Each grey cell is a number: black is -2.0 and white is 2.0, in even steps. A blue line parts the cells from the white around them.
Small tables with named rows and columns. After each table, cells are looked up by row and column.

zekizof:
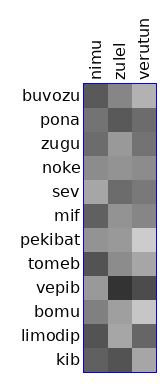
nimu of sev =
0.6
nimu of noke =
0.2
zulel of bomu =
0.5
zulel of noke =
0.3
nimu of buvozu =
-0.6
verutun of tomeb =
0.6
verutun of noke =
0.2
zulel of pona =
-0.6
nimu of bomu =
0.0
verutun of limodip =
-0.4
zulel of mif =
0.3
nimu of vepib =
0.4
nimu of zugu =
-0.3

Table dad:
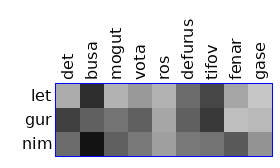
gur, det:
-1.0
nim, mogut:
-0.5
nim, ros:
0.5
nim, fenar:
-0.6
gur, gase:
0.9
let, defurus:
-0.3
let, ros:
0.8
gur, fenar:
1.0
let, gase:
1.1
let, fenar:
0.6
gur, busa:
-0.5
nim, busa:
-1.7
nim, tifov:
-0.2
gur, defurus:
-0.5
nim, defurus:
-0.1
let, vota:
0.4
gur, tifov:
-1.1
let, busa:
-1.3
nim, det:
-0.3
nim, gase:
0.3

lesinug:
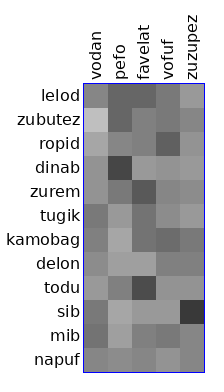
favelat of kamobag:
-0.2
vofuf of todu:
0.3
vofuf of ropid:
-0.5
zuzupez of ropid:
0.3
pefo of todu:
0.0
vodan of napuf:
0.1
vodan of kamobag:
0.0
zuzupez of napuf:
0.1

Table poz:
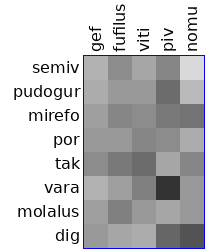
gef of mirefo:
0.5
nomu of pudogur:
0.9
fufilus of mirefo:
0.1
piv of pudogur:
-0.3
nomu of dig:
-0.7
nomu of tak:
0.1
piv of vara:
-1.2
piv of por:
0.2
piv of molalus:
0.6
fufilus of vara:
0.5
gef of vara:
0.8
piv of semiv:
0.1
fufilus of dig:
0.6
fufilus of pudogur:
0.4
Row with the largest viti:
dig

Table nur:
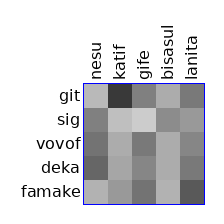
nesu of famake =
0.8
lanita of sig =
0.4
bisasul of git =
0.7
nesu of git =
0.9
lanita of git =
-0.1
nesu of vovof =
-0.2
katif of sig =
1.0
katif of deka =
0.6
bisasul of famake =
0.8
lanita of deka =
-0.1
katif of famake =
0.4
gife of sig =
1.2
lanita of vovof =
0.1
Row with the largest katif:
sig

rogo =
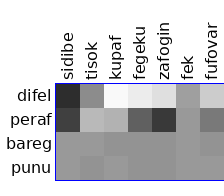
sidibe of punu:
0.4
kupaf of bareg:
0.3
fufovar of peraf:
-0.1
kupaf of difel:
1.9
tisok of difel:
0.2
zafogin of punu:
0.3
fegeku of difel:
1.7
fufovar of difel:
1.2
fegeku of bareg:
0.3
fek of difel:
0.5
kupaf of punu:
0.4
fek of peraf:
0.4
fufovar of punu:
0.4
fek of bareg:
0.4
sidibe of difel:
-1.3
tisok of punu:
0.3
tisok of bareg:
0.4
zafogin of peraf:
-1.1
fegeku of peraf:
-0.5
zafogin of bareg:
0.3

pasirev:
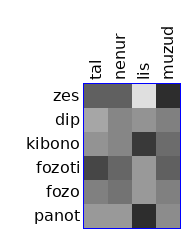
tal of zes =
-0.5
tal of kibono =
0.3
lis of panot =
-1.3
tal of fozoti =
-0.9
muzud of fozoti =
-0.5
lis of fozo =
0.4
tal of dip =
0.6
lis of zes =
1.5

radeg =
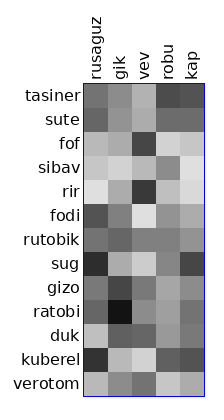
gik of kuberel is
0.9
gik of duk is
-0.5
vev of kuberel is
1.3
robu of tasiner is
-0.8
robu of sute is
-0.3
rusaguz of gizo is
-0.1
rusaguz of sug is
-1.3
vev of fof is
-0.9
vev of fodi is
1.5
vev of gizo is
-0.1
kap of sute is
-0.3
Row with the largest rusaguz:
rir

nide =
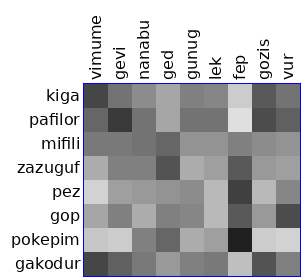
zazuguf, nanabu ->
0.0
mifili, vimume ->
-0.1
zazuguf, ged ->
-0.7
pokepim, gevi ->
1.2
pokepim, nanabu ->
0.0
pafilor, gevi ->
-1.1
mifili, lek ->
0.3
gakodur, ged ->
0.4
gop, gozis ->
0.4
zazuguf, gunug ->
0.7
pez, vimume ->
1.3
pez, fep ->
-1.0

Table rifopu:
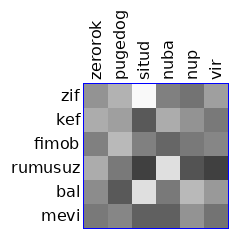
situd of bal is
1.5
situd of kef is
-0.6
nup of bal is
0.9
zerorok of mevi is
-0.1
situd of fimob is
0.0
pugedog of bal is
-0.6
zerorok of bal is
0.2
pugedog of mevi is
0.1
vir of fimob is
0.1
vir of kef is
-0.1
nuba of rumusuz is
1.5

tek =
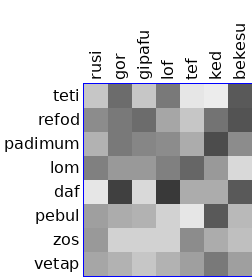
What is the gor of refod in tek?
-0.1
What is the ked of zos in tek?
0.7
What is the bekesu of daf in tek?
-0.6
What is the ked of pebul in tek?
-0.6
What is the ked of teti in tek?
1.7
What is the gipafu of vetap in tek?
1.1
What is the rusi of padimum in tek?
0.8
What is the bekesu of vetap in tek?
0.5
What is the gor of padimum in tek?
-0.1
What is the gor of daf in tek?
-1.0
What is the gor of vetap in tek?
0.8
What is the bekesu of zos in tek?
1.0
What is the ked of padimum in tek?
-0.8
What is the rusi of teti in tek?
1.1
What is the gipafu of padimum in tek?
0.1
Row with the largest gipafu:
daf

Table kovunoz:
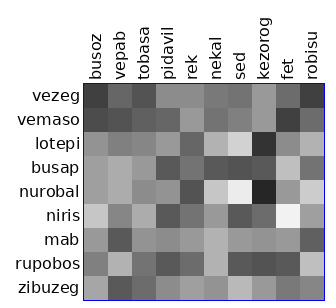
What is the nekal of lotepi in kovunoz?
0.8
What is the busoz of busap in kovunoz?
0.5
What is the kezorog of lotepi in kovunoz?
-1.2
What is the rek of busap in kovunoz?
-0.2
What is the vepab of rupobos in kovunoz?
0.8
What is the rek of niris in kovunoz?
-0.2
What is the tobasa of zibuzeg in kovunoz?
-0.3
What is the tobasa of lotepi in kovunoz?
0.1
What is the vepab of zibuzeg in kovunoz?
-0.6
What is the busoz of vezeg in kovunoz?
-1.0
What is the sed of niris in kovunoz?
-0.6
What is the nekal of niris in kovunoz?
0.4
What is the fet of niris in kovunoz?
1.8
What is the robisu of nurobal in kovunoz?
1.2
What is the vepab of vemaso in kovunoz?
-0.7
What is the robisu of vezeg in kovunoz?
-1.0
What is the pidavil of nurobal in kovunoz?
0.3
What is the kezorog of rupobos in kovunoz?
-0.7

